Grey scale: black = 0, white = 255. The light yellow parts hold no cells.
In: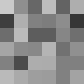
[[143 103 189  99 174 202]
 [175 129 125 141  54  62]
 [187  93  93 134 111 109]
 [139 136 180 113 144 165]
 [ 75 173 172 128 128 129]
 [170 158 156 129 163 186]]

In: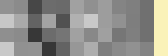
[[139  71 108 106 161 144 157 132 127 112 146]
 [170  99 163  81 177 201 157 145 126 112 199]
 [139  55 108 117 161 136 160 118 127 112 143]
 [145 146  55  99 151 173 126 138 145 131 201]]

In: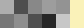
[[ 78 136 157 147 174]
 [142  79  39 199 119]]

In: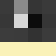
[[138  53  58  58]
 [215  12  54  55]
 [ 59  50  59  60]]

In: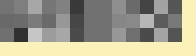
[[126 167 118 129  57 113 113 143 106  67 163  86 115]
 [107 123 106 151  70 113 113 135 137 182  92 121 105]
 [ 48 198 156 167  75 113 113 152 111  75 164  84 112]]

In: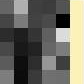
[[175  64  60  83 101]
 [123  66  74   1  69]
 [ 30  53  96 219  44]
 [ 25  34 103 125  72]
 [ 14  45 151  62  91]
 [ 11  58 112 110 125]]

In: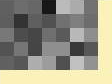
[[109 103  23 187 171 114  96]
 [ 51  95  81 113 126 109  94]
 [ 77  70 111  90 185 142 120]
 [118  69 143 143  57  87  83]
 [ 87 174 156  80 192 146  97]]
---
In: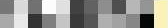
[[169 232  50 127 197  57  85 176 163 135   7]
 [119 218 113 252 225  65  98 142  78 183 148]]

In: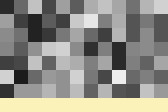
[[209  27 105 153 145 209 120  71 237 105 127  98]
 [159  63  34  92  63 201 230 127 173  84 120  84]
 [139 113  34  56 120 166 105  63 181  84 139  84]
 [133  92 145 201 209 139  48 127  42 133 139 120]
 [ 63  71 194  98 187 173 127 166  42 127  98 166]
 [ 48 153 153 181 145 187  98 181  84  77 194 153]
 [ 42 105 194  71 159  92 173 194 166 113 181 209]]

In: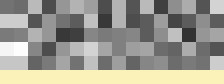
[[245 253 134  77 150 186 211 165 128 158 165 108 100 172 108  84]
 [205 205  84 150 114  92 192  56 179  77  92 158  69  92 142  92]
 [198 198 100 122 165 114 192 108 158 100 134 142 108 122 114 205]
 [122 128 179 150  56  63 134 122 128 134  92 142 192  50 150 165]
 [114 108 186  77 150 179 158  77 179  84 186  63 142 172  84 211]]

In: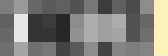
[[125 153 103  90  96  82 119  59  96  75 140]
 [111 165 111 119  67  90 140  67 132 125 132]
 [103 230  52  52  39 146 173 159 165  82 111]
 [ 96 230  52  59  39 140 173 159 173  82 103]]

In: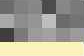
[[168 141 149 190 107 115]
 [107 128 135  76 135 122]
 [ 62 122 155 162 141 155]]

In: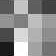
[[147 127 190 155]
 [ 88 197  95  65]
 [ 72 217 177 141]
 [ 26 254 163 115]]

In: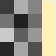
[[202  94 152]
 [116  32 109]
 [ 59 174 132]
 [ 38 166  79]]

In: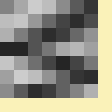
[[197 160 111  68  37  68 119]
 [189 197 152 104  68  45  76]
 [176 125  83  45  61 104 146]
 [160 204 189 146  97  53  45]
 [139  90  45  61  97 131 176]
 [131 168 204 189 139  90  53]
 [ 37  37  83 119 168 182 160]]
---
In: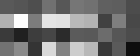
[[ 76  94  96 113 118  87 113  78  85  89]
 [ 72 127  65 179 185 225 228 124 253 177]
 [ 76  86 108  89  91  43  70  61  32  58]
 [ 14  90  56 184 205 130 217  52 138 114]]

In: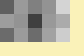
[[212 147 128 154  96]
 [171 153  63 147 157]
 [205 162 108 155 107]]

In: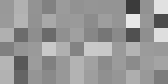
[[225 146  59 148 148 149 146 155 129 147 177 153]
 [ 75 151 232 149 158 140 154 153 169 146 180 154]
 [222 143  80 138 118 135 160 144 106 142 108 176]
 [153 155 180 154 200 201 131 176 201 154 149 128]
 [164 157 139 155 139 161 179 152 128 156  88 181]
 [124 153 174 150 144 158 179 152 138 149 101 178]]

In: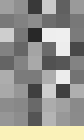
[[154  96 202  57 144 160]
 [120 100 109 141 130 121]
 [123 239 238  40 119 206]
 [ 72 237 107 164 102 130]
 [131  86  81 169 131 100]
 [115 236 173 123 123 173]
 [175  64 206  63 151 169]
 [138 161 172 105 136 140]
 [139 152 180  84 141 150]]

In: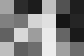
[[ 30  82 191  28  44 164]
 [ 37  21 224 212 118 128]
 [ 26 101 234 157 216  97]
 [109 160 236 109  95 190]]

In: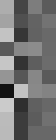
[[ 91 125  69 173]
 [115  99  80 163]
 [105  98  54 195]
 [106 140 136  89]
 [108  94  51 198]
 [ 90 135  87 149]
 [131 137 195  18]
 [104  96  47 203]
 [113  92  60 187]
 [104 104  60 186]]

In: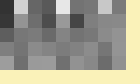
[[122 200 119 115 231  89 102 209  51]
 [137 136 127  69 153  77 110 148  55]
 [147 139 120 115 132 106 123 119  94]
 [148 118 140 130 124 132 139 116 127]
 [144 108 136 146 112 155 154 111 157]]

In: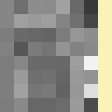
[[ 57 105 162 140 141 110 134]
 [ 70 112 132 158 154 159 134]
 [141 150 124 100 103 106 125]
 [137 130 147 117 123  86 129]
 [242 157 104 106 106 135 124]
 [147 153 102 113 111 154 125]
 [222 151  99 121 118 161 126]
 [ 76 155 108 103 103 137 125]]

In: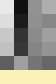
[[174 146  17 232]
 [135 144  28 221]
 [160 139  51 200]
 [148 133  56 192]
 [103 116 159  94]]
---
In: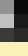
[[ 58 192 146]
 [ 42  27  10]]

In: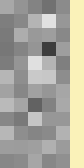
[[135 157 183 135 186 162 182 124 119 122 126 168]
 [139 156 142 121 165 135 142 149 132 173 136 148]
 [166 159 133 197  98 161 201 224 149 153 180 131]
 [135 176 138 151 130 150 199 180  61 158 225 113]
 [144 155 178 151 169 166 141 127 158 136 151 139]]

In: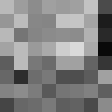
[[ 69 131 103  93 163 184 150 185]
 [103 140  45 187 187 117 188 157]
 [108 124 109 120 154 133 135 140]
 [122  89 121 107 170 139 133 160]
 [ 94 117  79 162 206 142 195 155]
 [ 98 121  78 161 218 140 197 160]
 [ 74 129  92 100 170 178 164 194]
 [139  95 161  54   9  41  28  75]]

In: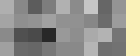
[[160 138 164 175]
 [106  80 143 136]
 [103  74 147  92]
 [120  40 161 125]
 [137 153 145 177]
 [137 142 145 139]
 [181 170 135 198]
 [111 179 107 102]
 [114 117 156 148]]

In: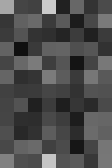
[[129  72  79  69  68  65 101  69  99  59  54 167]
 [ 79 100  40  46  83  58  47 104  16  84  97  69]
 [ 75 106  49  45  32  59  52 123  58  51 106  65]
 [197  64  93  73  60  70 123  62  98  47  59 203]
 [ 83  75  70  61  30  65  92  85 100  36  90  33]
 [ 91  22  44  29  54  50  58  20  79  60  28 103]
 [ 56  69 107 104  42  83 119  68  86  32  72  51]
 [119 118  97 102  74  81  89 120  50  59 122  75]]

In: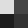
[[ 29 222]
 [ 51  69]]
